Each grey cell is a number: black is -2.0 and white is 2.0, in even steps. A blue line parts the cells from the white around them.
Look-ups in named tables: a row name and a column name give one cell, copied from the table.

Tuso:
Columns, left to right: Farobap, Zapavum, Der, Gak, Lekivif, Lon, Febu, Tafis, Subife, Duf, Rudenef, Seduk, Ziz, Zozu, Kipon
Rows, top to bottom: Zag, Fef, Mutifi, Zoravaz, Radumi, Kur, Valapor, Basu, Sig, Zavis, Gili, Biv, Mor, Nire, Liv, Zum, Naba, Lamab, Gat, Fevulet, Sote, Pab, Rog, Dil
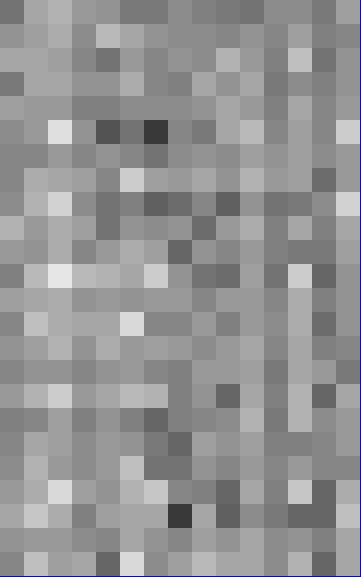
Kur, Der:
1.5
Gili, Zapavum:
0.3
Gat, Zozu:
0.1
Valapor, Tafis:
0.2
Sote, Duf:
-0.4
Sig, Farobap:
0.2
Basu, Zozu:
-0.3
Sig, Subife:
0.1
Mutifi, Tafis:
0.3
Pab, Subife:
0.6

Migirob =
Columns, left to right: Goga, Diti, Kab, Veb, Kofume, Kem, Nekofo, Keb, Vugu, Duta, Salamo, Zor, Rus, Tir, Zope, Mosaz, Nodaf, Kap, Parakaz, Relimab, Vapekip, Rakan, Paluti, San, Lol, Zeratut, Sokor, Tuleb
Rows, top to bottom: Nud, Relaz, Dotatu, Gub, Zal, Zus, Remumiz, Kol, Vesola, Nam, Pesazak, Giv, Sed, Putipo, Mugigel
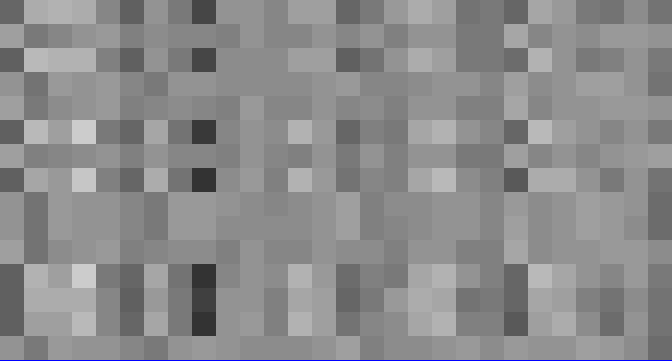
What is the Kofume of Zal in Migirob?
0.4
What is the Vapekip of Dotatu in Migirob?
-0.1
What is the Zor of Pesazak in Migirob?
0.1
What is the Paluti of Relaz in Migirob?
0.1
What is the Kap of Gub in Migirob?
0.2
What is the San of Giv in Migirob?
0.6
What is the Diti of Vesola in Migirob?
-0.2
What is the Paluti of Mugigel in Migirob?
0.3
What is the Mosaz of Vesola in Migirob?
0.0
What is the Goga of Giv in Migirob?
-0.5
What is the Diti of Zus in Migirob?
0.9
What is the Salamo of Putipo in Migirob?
0.4
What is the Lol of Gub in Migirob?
0.5
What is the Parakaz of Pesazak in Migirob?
0.3
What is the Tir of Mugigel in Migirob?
0.3
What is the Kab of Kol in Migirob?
0.4
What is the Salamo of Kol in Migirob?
0.4
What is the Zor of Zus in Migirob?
0.2

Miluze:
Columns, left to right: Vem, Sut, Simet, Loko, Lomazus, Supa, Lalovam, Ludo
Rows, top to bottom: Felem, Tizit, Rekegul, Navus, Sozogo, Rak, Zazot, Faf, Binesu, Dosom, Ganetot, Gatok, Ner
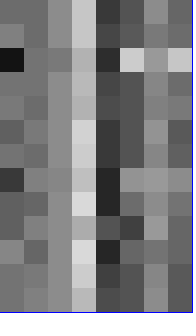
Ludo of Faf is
0.2
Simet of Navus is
0.2
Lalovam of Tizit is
-0.1
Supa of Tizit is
-0.6
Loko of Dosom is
0.7
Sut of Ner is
0.0
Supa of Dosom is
-1.0
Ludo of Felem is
-0.4
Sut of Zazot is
-0.3
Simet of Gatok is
0.2
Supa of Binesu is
-0.3
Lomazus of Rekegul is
-1.3
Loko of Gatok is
1.2
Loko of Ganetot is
1.4
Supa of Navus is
-0.7
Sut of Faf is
0.0
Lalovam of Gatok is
0.1
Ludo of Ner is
-0.6
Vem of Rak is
-0.5

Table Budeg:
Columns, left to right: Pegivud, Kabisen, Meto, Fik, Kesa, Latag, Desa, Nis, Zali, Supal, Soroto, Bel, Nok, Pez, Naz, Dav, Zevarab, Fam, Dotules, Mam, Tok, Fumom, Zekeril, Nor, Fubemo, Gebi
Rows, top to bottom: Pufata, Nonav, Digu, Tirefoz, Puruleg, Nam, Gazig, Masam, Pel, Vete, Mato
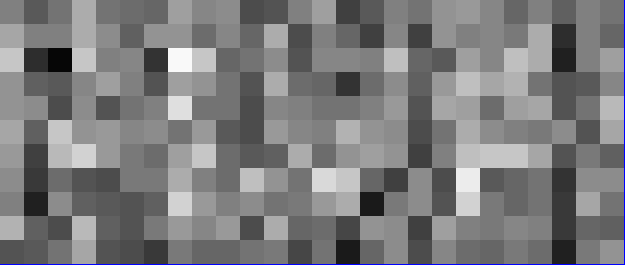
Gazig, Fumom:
1.1
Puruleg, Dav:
0.0
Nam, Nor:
0.2
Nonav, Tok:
0.1
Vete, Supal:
0.4
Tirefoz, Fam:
-0.5
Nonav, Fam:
-1.0
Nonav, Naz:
-0.4
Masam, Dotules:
-0.8
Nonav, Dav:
-1.0
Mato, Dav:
-0.4
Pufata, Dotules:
0.3
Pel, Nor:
-1.1
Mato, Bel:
-0.1
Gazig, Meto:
0.9
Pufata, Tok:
0.1
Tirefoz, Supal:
-0.2
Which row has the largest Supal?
Vete

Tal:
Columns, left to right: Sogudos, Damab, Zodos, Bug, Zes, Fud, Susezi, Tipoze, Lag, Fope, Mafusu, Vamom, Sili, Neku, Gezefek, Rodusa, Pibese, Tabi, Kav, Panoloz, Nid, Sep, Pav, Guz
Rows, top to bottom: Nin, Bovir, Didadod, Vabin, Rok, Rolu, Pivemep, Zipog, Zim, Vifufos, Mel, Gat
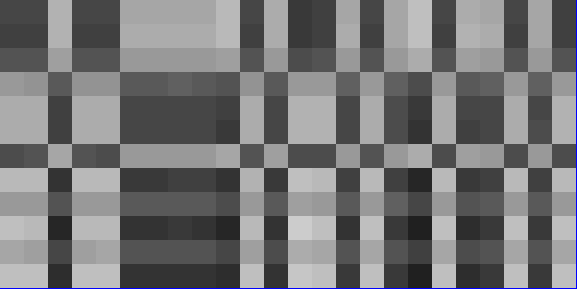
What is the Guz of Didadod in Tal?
-0.7
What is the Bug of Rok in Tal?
0.7
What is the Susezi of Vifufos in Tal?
-1.2
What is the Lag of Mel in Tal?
-0.7
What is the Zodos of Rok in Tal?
-1.0
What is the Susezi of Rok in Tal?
-0.9
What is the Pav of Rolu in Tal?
-0.8
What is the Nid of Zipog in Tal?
-1.0
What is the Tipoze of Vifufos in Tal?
-1.1
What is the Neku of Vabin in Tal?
0.4
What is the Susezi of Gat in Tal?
-1.2
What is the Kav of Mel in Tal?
0.6
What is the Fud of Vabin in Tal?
-0.6
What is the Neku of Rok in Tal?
0.8
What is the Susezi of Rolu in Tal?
-0.9
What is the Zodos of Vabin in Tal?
-0.6

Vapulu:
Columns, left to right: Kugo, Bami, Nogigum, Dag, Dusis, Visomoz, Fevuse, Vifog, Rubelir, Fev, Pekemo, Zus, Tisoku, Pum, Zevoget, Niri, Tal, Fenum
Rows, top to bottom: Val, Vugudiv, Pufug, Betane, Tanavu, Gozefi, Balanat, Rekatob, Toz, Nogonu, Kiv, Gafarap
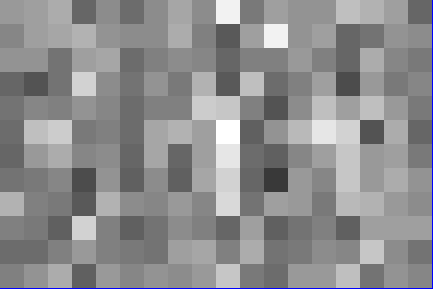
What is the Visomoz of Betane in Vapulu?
-0.2
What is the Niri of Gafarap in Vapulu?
-0.2
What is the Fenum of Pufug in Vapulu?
-0.1
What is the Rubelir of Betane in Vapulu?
0.8
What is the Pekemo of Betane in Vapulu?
1.0
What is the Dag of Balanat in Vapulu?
0.1
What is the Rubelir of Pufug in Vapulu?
0.1
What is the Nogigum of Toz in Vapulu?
-0.1
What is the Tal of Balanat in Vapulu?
0.5
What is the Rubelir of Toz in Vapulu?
0.1
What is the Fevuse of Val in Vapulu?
0.2
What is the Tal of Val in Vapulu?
0.5
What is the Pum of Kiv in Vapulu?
0.2

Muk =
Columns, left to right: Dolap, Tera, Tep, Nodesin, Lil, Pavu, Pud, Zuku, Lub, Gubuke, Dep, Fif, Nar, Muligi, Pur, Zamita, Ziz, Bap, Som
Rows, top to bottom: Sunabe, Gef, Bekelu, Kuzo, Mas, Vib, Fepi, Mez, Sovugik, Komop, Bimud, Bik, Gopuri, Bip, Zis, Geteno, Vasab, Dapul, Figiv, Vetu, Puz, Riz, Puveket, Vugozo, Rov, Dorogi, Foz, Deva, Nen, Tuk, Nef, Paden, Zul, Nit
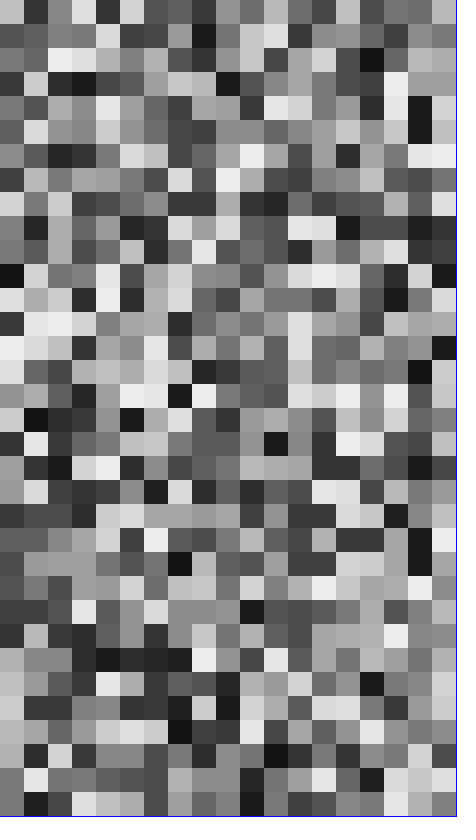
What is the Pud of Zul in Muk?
-0.8
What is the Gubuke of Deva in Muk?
0.3
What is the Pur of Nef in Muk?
0.3
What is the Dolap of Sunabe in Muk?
1.0
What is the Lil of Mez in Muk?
0.5
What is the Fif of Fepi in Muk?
0.6
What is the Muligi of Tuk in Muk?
1.4
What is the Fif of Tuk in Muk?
0.7
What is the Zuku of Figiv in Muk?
-0.1
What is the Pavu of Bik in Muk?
-0.8
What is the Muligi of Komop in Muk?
1.5
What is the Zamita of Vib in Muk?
0.3

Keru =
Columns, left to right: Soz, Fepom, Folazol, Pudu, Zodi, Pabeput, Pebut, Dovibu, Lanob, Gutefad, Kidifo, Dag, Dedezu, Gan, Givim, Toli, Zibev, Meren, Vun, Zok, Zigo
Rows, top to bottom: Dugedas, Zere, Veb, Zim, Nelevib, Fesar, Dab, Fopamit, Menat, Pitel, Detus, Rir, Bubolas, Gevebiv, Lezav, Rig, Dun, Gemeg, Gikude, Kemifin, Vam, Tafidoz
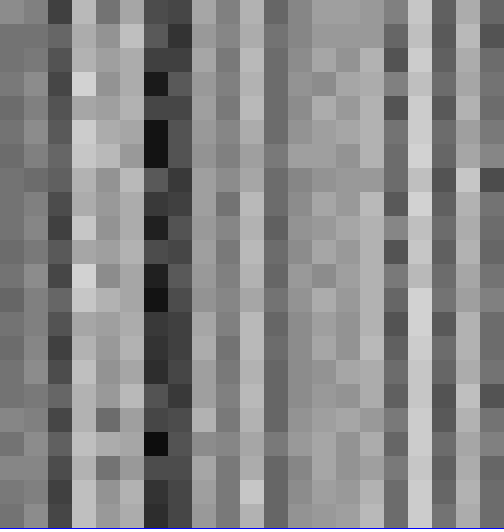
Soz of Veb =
-0.2
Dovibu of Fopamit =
-1.1
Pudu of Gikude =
1.0
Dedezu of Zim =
0.3
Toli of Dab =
0.8
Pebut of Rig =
-1.3
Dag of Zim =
-0.3
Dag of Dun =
-0.4
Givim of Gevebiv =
0.3
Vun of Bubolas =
-0.2
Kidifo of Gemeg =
0.8
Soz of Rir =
-0.2
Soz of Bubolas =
-0.4
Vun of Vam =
-0.4
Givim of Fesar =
0.6
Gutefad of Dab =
0.0
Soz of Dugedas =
0.2
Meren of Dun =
1.1
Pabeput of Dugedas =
0.6
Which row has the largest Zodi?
Dab

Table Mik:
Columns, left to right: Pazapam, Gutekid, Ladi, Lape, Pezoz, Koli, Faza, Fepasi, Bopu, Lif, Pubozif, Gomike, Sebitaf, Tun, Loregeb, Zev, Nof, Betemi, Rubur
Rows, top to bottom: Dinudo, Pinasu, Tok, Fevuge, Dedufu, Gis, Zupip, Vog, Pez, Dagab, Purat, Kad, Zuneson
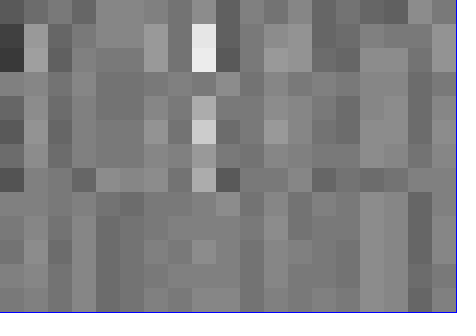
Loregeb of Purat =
-0.2
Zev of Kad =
0.2
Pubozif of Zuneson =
-0.2
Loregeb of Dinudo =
-0.2
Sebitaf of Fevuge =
-0.1
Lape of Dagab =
0.1
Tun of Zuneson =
0.0
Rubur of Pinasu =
0.3
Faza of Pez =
-0.1

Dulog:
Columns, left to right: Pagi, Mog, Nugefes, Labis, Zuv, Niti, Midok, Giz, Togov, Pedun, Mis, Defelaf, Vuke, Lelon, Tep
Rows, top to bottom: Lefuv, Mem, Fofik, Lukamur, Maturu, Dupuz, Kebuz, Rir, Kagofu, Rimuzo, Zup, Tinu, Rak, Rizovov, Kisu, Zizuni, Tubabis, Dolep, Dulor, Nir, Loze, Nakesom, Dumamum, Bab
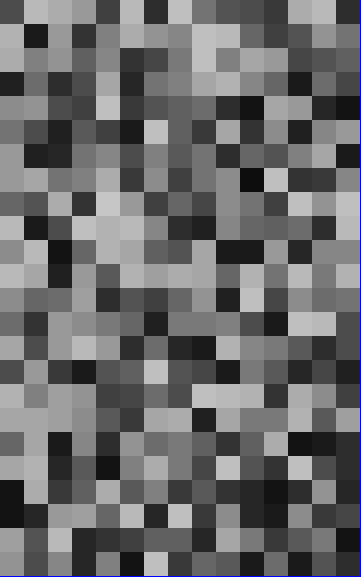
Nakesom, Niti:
0.9
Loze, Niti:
-0.6
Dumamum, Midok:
-0.5
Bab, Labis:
-1.4
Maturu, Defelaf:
0.6
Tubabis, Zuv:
-1.0
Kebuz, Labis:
-0.2
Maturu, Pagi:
0.2
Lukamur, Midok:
-0.2
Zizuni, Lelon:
-0.9
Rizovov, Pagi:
-0.3
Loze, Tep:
-1.4
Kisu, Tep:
-0.8
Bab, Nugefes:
0.1
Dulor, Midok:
-0.3
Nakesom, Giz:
1.0
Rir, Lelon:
-1.1
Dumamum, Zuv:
-1.2
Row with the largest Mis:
Rak

